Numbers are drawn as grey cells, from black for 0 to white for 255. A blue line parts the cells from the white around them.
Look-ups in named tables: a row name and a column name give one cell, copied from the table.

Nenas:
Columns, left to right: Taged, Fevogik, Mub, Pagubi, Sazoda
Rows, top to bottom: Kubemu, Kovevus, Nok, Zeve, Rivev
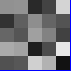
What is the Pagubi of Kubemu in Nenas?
67
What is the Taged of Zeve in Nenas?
170
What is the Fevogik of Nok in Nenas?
85
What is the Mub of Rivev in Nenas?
208
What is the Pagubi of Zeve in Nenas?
76
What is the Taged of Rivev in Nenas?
81
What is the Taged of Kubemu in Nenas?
145
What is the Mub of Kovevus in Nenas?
142
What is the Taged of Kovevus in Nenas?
50
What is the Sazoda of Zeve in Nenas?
231
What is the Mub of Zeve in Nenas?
30
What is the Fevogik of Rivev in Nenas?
87
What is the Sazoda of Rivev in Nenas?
18
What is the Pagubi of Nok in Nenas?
130
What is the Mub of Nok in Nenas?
160
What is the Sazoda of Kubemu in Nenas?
212
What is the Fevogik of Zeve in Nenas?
162
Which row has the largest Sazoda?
Zeve

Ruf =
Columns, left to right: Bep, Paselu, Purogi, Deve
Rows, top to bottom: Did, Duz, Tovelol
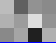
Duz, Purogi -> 222
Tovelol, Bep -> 137
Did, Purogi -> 146
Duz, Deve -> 146
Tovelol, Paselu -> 165
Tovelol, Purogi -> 32
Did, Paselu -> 96
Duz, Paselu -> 156
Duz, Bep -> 177
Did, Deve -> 138
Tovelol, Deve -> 175
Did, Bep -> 188

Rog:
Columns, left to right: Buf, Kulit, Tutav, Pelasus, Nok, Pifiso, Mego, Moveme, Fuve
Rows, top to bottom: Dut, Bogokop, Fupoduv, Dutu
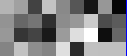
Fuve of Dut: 6
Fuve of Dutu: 191
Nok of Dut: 137
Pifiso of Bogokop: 152
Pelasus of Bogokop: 47
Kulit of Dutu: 194
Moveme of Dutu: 191
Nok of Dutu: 223
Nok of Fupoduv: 155
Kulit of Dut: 161
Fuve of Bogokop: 91
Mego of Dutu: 192
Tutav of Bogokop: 117
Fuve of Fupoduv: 103
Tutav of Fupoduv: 68

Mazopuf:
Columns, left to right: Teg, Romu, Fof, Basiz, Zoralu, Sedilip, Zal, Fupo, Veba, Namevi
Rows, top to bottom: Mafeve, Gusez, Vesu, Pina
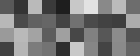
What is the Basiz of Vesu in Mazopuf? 93
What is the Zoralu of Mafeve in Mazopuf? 30
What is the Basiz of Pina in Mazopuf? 115
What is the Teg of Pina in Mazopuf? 65
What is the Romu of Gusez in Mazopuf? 74
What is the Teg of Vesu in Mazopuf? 154
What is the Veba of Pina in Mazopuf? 138
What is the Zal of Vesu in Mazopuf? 129
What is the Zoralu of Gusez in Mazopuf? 67
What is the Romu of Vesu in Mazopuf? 185
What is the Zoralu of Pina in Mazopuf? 46
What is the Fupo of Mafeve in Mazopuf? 137
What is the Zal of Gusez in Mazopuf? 75
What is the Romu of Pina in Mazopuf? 181
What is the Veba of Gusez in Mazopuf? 62
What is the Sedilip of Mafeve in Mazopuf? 200
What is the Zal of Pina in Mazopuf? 134
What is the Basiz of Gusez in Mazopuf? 102

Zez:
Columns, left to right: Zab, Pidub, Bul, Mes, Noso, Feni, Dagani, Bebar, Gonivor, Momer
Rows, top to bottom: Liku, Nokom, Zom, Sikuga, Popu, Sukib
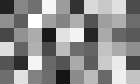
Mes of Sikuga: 73
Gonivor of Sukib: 239
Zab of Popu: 84
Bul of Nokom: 255
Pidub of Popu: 43
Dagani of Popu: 93
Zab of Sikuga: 222
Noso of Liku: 156
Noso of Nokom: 132
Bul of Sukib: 130
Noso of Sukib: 20
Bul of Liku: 112
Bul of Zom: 172
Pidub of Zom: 146
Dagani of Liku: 217
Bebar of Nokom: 159
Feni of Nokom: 175
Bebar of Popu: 202
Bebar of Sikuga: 194

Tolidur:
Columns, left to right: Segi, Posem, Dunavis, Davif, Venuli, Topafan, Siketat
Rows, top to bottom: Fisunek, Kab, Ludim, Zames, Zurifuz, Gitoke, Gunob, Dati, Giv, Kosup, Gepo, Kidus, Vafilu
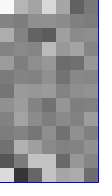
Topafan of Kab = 128
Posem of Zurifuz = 126
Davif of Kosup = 143
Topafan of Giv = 130
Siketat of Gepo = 145
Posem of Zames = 137
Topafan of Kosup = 144
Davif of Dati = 114
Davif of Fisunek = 216
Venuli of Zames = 153
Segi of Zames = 131
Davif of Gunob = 154
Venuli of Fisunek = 166
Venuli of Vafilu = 166
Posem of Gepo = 177

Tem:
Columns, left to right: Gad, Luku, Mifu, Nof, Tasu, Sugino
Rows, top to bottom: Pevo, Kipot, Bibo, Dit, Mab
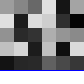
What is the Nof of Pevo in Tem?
224
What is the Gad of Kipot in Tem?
223
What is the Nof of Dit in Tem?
192
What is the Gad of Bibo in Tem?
146
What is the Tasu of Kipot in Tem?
47
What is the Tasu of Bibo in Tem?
149
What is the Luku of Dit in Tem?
213
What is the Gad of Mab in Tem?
19
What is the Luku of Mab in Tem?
39
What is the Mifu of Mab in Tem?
41
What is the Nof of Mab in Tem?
97
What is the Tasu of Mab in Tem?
73
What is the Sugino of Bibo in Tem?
138
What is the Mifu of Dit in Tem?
28
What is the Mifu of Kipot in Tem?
220

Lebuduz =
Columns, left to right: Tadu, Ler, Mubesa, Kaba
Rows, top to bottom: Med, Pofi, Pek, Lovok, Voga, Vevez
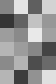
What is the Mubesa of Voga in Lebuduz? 77
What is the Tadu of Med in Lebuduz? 133
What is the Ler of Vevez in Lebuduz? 61
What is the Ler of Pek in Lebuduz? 138
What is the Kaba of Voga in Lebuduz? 106
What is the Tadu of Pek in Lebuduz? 157
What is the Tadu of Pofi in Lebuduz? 53
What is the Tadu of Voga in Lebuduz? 138
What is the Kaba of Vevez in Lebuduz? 224
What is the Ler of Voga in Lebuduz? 179

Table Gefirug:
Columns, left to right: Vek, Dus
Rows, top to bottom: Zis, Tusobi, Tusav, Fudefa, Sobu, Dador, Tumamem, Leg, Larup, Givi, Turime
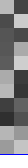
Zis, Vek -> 186
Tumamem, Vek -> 184
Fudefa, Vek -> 87
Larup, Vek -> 47
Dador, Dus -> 60
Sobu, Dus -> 206
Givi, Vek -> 182
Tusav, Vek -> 85
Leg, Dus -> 98
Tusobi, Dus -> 203
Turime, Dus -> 196
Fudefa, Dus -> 170
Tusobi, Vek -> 75
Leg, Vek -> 63

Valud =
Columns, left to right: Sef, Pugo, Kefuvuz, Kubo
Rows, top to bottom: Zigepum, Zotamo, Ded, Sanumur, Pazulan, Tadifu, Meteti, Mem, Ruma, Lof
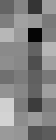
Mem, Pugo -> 124
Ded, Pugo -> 155
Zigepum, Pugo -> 133
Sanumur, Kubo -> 182
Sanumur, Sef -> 138
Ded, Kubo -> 127
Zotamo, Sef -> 126
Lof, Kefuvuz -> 83
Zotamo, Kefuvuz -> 154
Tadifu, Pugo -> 124
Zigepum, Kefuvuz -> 52
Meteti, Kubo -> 160
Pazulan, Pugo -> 136
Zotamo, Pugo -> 161
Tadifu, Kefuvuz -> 96
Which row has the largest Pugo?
Zotamo

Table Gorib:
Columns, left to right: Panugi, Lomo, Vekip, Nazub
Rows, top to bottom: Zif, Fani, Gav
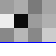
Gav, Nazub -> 204
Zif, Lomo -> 172
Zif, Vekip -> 122
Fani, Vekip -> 156
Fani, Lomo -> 11
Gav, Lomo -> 183
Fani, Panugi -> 237
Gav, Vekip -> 136
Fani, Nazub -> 176
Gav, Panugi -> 136
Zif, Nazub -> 165
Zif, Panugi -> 157

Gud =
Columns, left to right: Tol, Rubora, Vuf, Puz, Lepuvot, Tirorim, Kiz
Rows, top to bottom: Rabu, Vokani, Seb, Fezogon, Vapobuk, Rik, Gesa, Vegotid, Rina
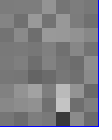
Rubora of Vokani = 112
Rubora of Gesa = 147
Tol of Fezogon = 121
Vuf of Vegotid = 145
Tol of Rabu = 124
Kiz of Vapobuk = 142
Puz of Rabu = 148
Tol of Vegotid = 136
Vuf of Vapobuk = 110

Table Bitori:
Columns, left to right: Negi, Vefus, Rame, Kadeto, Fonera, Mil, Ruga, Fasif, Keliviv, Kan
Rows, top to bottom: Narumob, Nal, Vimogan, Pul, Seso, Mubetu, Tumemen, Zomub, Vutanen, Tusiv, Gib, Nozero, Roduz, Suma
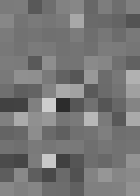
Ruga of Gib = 111
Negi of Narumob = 123
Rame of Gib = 122
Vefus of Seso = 123
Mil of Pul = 116
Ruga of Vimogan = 110
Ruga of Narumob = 103
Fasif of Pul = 124
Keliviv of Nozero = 114
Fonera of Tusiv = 95
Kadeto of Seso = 142
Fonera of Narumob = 130
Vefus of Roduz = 137
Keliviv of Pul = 123

